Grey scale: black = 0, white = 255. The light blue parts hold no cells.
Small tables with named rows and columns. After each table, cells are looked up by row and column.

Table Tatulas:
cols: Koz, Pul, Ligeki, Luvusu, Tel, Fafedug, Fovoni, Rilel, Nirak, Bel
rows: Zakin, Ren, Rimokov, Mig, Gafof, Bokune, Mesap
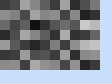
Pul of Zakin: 74
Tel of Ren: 134
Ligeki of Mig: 165
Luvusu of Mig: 134
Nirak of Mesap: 37
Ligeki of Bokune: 156
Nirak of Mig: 60
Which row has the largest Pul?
Mesap

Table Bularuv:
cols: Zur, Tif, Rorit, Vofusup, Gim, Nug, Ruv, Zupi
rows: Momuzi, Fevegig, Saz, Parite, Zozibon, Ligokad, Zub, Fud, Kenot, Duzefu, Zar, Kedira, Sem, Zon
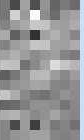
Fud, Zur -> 95
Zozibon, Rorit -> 169
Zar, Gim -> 145
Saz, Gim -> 196
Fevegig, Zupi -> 162
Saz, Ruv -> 159
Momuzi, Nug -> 101
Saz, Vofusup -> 200
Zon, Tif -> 148
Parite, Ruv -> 158
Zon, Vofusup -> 162
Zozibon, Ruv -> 160
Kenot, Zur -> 131
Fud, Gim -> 185

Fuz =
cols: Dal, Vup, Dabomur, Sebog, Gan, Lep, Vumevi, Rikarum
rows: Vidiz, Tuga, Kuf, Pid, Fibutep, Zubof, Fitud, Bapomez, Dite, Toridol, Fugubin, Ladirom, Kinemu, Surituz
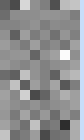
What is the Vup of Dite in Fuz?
193
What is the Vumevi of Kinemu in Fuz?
45
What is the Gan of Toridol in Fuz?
100
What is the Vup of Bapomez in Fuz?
96
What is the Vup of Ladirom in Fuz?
122
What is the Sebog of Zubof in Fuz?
101
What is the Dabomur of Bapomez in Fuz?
193
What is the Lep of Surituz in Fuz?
112
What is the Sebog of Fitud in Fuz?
146
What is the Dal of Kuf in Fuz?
131
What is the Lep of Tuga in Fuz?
147
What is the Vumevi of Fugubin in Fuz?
146
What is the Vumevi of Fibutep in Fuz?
118
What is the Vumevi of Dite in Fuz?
88
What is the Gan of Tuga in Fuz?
148
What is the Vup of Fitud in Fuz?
141
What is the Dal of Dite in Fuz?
144
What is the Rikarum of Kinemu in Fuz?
174

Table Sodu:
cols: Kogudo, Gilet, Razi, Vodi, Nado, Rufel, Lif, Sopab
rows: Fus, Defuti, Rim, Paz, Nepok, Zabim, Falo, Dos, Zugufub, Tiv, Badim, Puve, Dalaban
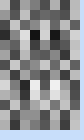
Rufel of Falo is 105
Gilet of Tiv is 152
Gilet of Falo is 200
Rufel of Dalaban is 167
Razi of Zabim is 185
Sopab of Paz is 210
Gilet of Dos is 63
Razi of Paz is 222

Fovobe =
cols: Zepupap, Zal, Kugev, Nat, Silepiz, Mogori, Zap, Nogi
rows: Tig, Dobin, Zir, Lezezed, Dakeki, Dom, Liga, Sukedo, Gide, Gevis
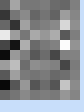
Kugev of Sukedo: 122
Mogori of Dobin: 99
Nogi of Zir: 143
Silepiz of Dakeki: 121
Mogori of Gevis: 121
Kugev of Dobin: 138
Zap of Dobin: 157
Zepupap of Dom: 12
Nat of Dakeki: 106
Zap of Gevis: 150
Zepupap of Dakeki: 69
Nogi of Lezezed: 126
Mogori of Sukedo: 105
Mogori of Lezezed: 172
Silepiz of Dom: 108
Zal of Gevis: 117
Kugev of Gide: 151

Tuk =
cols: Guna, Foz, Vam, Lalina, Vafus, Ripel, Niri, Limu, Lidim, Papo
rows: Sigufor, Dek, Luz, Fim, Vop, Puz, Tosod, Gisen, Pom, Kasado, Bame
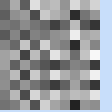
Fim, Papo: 176
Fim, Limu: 237
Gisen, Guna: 140
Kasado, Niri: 164
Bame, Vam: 178
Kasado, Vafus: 157
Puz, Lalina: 188
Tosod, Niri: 99

